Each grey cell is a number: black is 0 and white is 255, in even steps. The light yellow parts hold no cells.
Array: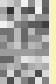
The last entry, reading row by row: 130
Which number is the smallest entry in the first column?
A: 103
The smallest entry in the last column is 62
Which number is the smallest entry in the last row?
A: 75
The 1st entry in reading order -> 216
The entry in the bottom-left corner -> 184
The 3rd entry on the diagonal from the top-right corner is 200
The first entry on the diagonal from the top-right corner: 103
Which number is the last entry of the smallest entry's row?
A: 90
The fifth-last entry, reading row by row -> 200
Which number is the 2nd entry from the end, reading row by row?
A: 228
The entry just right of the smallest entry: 200
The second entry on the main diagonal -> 49

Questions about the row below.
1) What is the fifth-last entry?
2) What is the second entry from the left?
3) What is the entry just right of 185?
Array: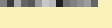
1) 114
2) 59
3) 32

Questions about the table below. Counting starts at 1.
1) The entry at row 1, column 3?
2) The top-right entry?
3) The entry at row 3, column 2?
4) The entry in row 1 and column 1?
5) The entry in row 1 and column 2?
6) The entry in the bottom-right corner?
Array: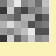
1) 232
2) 191
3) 123
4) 123
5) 178
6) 152

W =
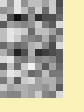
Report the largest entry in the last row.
216
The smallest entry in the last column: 77
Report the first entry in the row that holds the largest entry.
91
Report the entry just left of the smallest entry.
77
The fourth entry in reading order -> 146
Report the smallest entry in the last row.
120
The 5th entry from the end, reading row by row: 161
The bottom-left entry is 146
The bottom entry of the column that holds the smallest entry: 133
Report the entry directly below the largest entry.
107
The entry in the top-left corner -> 216
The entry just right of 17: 62
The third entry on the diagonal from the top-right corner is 77
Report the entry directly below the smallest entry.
146
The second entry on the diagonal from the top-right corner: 203
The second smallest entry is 32
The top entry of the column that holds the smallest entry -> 229
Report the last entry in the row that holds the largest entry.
107
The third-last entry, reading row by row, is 133
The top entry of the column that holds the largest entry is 190

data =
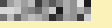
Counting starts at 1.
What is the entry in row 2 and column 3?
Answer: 203
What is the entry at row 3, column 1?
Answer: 116
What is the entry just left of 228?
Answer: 146
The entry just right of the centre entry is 203
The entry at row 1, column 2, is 159
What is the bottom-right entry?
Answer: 203
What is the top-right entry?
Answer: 28
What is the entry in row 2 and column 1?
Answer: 216
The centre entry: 159
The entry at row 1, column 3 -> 187
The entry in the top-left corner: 76
